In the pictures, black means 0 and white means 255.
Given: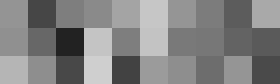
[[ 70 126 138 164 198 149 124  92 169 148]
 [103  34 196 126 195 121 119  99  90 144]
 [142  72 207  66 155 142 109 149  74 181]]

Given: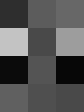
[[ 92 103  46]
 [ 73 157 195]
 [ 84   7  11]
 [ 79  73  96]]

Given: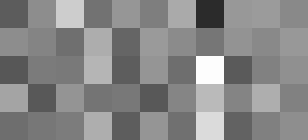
[[141 205 114 150 126 170  43 152 155 137  92]
 [132 111 173 101 154 139 118 147 137 152 141]
 [123 121 181  93 149 110 253  90 129 144  87]
 [ 88 148 116 120  88 133 186 132 174 129 164]
 [119 124 174  93 149 112 219  98 128 142 110]]

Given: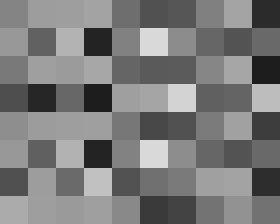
[[157 158 163 110  81  86 128 164  43 132]
 [ 97 179  35 129 217 140 102  83 105 152]
 [159 155 167 101  90  91 134 166  29 121]
 [ 38 103  29 159 165 211  96 100 189  78]
 [156 158 159 119  72  81 123 161  61 142]
 [ 96 178  35 130 217 141 102  83 105 152]
 [157 106 193  82 112 122 160 163  45  80]
 [158 154 159 137  58  67 115 146 114 171]]

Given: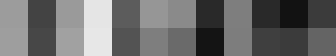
[[ 67 154 229  92 150 138  41 126  41  18  59 156]
 [ 71 161 231  83 126 106  20 125  63  59 100 158]]

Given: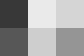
[[234 213  56]
 [206 149  87]]
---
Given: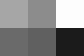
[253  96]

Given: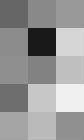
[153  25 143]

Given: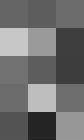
[108 154 114]

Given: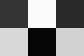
[41  6]

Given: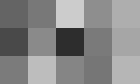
[174 122 133]

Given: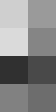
[154 218]

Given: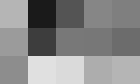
[127 119 218]
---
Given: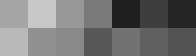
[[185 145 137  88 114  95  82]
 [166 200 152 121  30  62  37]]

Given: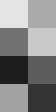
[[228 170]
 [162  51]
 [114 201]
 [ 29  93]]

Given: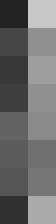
[[ 99 139]
 [ 91 112]
 [ 85 119]
 [ 70 145]
 [ 62 145]
 [ 56 158]
 [ 48 171]
 [ 35 199]]

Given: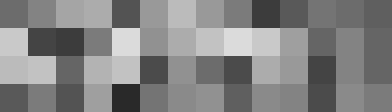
[[201  68  60 123 219 145 172 194 219 201 159 101 131 101]
 [187 194 101 179 194  75 145 108  75 172 153  68 131 101]
 [108 131 165 172  83 153 187 153 123  60  89 116 108  95]
 [ 89 123  83 159  41 116 138 145  95 138 131  75 138 123]]

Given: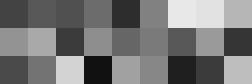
[[147 169  59 141 102 122  87 154  53]
 [ 74 115 211  17 161 135  31  59 190]
 [ 67  87  80 108  45 129 232 226 182]]

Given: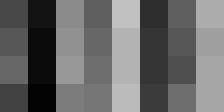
[[103  11 152 110 179  53  79 166]
 [ 87  11 145 103 179  53  87 159]
 [ 72  19 139  95 193  46  95 172]
 [ 66   3 124 118 187  59 110 166]]
